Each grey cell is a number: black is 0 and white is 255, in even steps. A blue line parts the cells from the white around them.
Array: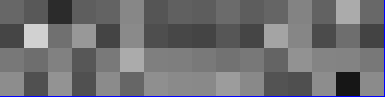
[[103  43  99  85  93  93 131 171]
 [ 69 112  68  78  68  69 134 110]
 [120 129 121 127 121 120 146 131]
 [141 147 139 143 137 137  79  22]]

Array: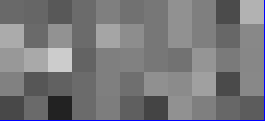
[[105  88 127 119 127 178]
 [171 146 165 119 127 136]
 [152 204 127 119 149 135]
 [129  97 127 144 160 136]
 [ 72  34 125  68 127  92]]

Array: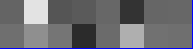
[[100  85 103 102]
 [111 117 107 113]]

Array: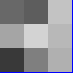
[[104 195]
 [165 184]
 [ 57 176]]

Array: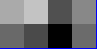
[[170  80]
 [105   1]]

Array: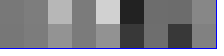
[[120 183 209 109 135]
 [119 147 146 110 129]]
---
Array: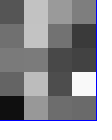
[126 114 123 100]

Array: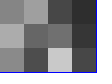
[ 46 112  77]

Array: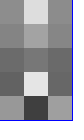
[140 163 107]

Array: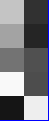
[ 49 163]

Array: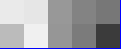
[119 123]

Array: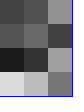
[145 106  27]

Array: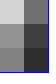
[112 147]

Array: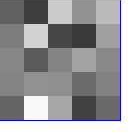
[186  58 132 145 100]

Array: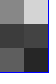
[212  60]
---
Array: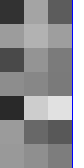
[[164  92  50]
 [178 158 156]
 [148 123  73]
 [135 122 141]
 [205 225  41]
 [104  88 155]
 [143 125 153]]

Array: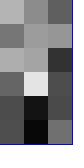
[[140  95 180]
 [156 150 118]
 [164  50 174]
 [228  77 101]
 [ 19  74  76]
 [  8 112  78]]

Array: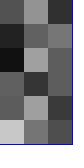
[[147  48  82]
 [ 97 118  34]
 [160  93  17]
 [ 53  93  96]
 [159  58  92]
 [117  78 200]]

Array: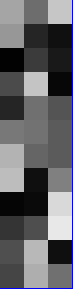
[[109 198 165]
 [ 37  16 151]
 [ 59  25   2]
 [196   7  75]
 [112  84  37]
 [114  91 120]
 [101  91 179]
 [ 15 128 189]
 [ 10 217   5]
 [ 78 232  52]
 [184  15  79]
 [174 112  69]]

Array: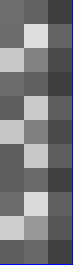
[[ 99  63 110]
 [221 100 109]
 [130  75 199]
 [ 97  63 108]
 [201  95  95]
 [128  74 197]
 [199  95  94]
 [106  64  95]
 [217  97 108]
 [152  86 206]
 [105  64  95]]

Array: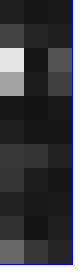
[[ 22  24  31]
 [ 37  30  67]
 [ 21  83 228]
 [ 27  64 162]
 [ 19  25  23]
 [ 22  21  31]
 [ 52  33  56]
 [ 29  22  53]
 [ 24  26  34]
 [ 20  31  49]
 [ 54  37 104]]
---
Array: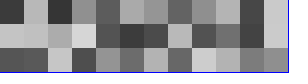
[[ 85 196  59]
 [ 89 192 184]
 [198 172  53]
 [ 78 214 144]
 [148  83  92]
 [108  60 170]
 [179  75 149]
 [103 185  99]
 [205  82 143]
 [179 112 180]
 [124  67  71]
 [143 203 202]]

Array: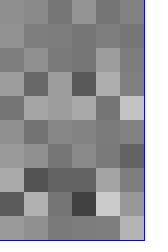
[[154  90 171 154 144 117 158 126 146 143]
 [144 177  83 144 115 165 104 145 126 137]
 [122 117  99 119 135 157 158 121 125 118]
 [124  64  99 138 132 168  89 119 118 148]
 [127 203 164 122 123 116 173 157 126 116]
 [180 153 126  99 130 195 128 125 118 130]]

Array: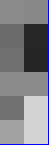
[[162 113 139 112 108 139]
 [211 211 139  37  38 136]]

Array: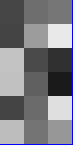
[[188  67 192 195  67  70]
 [116 108  97  75 155 110]
 [152 223  26  48 232 119]]

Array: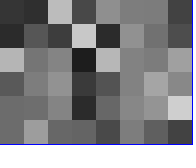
[[108 108  89 181  43  53]
 [157 110 125 117  86  47]
 [103 132 146 132  61 188]
 [100  43  58  29 200  72]
 [ 73 103  83 183  43 143]
 [125 135 130 130 145 125]
 [ 95 148 165 124 113 124]
 [ 66 207 136 160  77  66]]

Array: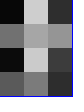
[[ 90  11 113   7]
 [123 203 166 206]
 [ 45  60 149  46]]
